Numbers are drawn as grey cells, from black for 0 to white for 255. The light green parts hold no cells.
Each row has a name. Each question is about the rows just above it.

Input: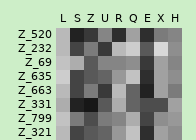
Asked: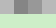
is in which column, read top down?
R
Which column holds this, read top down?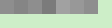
H
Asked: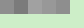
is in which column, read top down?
H
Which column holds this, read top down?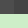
E
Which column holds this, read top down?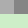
R

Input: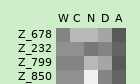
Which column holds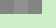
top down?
W
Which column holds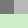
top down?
N
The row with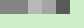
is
Z_799
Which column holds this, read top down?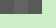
A
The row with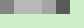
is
Z_678

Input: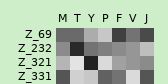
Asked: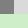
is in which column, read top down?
P
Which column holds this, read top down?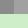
F
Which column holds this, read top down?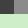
F

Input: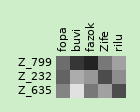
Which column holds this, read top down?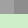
rilu
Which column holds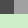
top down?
Zife
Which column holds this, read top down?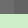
fopa
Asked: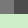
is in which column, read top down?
Zife

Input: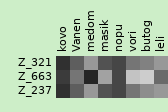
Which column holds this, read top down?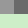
leli
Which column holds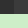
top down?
kovo
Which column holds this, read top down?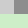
butog

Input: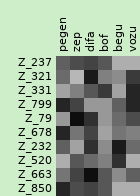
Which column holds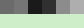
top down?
begu
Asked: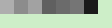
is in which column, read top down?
begu
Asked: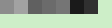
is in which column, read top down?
begu

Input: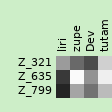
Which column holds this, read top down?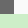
zupe
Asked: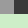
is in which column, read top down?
liri

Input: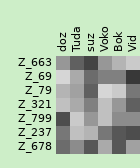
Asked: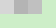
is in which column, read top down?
doz
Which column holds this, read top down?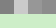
Bok
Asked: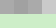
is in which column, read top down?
Tuda

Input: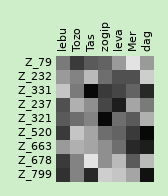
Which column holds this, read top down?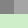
Tas
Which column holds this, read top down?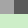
Mer
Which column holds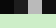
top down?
dag
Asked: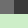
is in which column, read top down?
zogip

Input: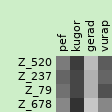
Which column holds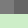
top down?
pef
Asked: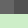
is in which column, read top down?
vurap
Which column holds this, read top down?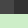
kugor
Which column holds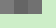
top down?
pef

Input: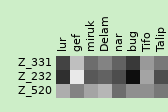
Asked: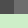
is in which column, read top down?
nar
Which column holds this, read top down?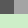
miruk
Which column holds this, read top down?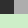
lur

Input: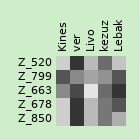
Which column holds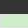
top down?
ver
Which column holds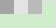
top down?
Livo
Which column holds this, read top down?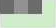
kezuz
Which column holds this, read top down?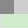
Kines
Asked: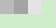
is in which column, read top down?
Livo
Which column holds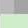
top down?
Livo
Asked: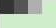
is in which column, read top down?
Lebak

